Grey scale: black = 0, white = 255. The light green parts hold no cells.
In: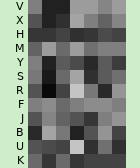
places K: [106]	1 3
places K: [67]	5 6 7
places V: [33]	2 3
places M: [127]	6 7
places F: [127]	1 4 7
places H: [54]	1 2 5
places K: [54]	2 4

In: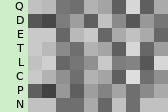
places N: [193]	1 2 7 9 10
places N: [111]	3 4 8
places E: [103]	3 6 10

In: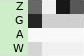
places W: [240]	2 3 4
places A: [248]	1 2 3 4
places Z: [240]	2
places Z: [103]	1
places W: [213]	1
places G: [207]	2 3 4

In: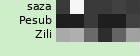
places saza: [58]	1 3 4 6
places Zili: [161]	6
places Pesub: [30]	1 2 4 5
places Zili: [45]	4

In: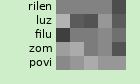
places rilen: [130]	1 2 3 4
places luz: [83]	3
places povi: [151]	2 4 5
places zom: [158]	1
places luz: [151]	4
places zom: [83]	5
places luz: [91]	2 5

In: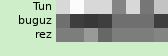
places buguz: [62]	2 4 8
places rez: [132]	8
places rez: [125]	1 2 5 6 7
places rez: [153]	3
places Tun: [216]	1 3 4 6
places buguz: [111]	1 5 6 7
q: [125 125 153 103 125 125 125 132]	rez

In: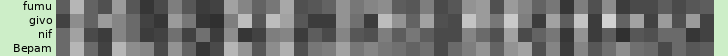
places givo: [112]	22
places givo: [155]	4 9 31 44 46
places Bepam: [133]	7 23 36 38
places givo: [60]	19 20 23 35 39

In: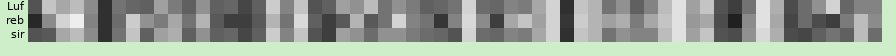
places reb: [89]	14 17 23 25
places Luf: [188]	4 25 46
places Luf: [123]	11 28 36
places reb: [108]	7 56
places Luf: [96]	9 12 14 17 22 29 44

